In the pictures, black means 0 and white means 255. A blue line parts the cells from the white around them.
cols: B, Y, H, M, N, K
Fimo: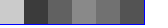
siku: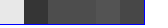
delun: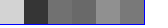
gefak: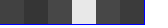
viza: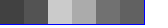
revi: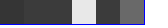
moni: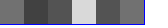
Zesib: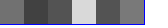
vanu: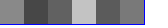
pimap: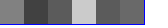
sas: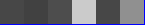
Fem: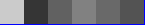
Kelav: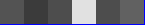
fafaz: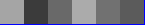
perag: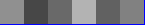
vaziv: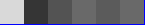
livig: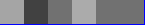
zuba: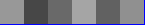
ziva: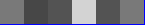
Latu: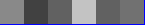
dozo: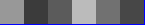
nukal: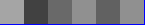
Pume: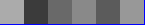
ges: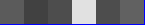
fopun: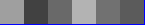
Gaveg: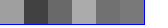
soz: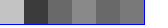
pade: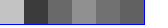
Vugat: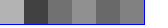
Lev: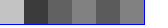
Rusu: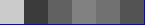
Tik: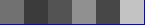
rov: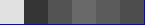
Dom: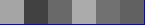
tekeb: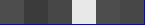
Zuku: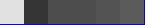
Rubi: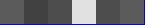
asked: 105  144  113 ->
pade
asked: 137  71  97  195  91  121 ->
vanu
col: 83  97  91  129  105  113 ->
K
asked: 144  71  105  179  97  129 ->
perag
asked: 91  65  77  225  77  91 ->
Rubi
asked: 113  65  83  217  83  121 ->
Zesib
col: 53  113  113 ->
B

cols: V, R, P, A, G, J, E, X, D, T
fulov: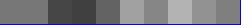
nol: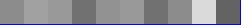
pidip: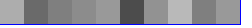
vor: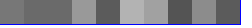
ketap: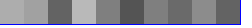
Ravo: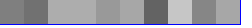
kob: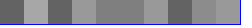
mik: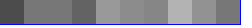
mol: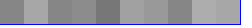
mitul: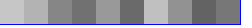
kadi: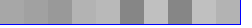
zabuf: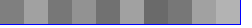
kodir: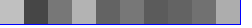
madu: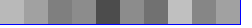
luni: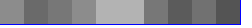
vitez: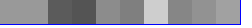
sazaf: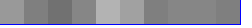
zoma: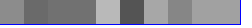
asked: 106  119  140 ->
luni
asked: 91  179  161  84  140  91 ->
vor
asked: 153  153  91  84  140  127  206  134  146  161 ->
vitez
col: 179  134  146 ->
X

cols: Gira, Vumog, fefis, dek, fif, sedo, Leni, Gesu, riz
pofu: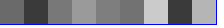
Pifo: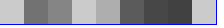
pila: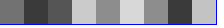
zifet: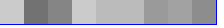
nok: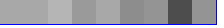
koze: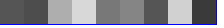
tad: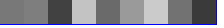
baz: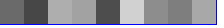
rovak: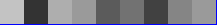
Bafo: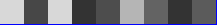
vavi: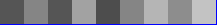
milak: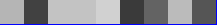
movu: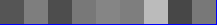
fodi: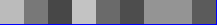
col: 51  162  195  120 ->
dek
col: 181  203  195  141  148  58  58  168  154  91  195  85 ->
riz
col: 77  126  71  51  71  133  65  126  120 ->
Vumog
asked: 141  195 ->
vavi
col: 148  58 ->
riz

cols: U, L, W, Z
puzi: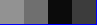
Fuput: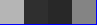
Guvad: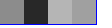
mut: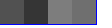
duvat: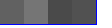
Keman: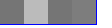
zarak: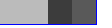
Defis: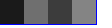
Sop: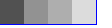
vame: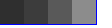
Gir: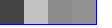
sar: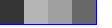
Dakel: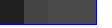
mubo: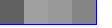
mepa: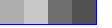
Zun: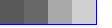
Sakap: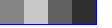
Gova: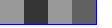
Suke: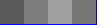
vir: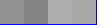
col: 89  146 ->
U
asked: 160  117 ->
Suke
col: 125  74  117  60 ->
W
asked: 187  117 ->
Keman
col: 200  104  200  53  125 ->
L

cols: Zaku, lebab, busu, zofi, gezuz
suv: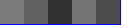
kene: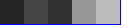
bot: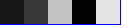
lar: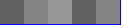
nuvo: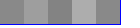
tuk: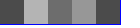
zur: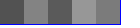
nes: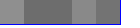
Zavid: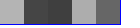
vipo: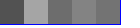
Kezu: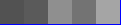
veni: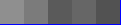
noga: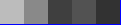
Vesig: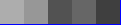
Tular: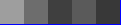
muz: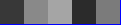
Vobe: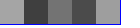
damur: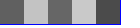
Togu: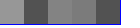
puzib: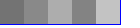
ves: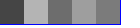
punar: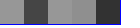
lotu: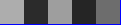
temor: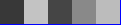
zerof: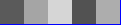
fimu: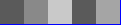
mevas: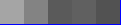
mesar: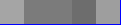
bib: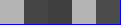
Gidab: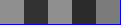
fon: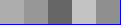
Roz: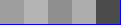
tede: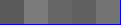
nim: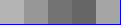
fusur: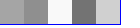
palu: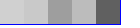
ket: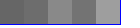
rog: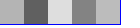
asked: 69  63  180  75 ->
bib
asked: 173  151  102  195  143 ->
fon
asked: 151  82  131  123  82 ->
Togu
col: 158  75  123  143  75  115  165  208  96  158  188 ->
gezuz

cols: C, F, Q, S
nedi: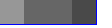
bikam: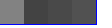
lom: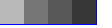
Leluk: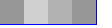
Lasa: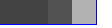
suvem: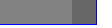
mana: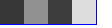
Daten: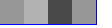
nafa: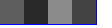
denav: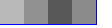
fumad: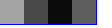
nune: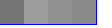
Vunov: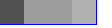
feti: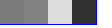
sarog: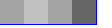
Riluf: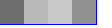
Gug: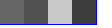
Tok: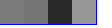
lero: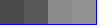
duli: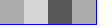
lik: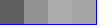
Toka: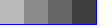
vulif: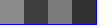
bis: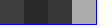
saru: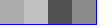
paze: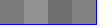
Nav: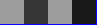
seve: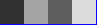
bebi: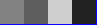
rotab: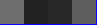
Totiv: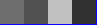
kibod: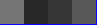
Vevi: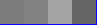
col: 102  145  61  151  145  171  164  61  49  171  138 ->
S
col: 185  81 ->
F
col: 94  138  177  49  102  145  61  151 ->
S
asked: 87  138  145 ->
lero

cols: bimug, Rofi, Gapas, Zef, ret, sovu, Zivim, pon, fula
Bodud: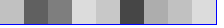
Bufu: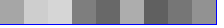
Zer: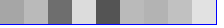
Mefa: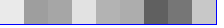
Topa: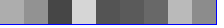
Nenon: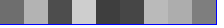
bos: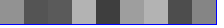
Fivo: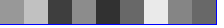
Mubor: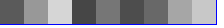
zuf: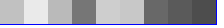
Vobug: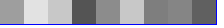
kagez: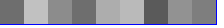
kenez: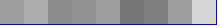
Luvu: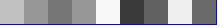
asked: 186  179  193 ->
Zer
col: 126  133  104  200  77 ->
fula
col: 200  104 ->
ret
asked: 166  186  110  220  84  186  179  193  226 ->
Zer
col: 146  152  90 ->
bimug
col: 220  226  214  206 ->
Zef
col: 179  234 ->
Zivim

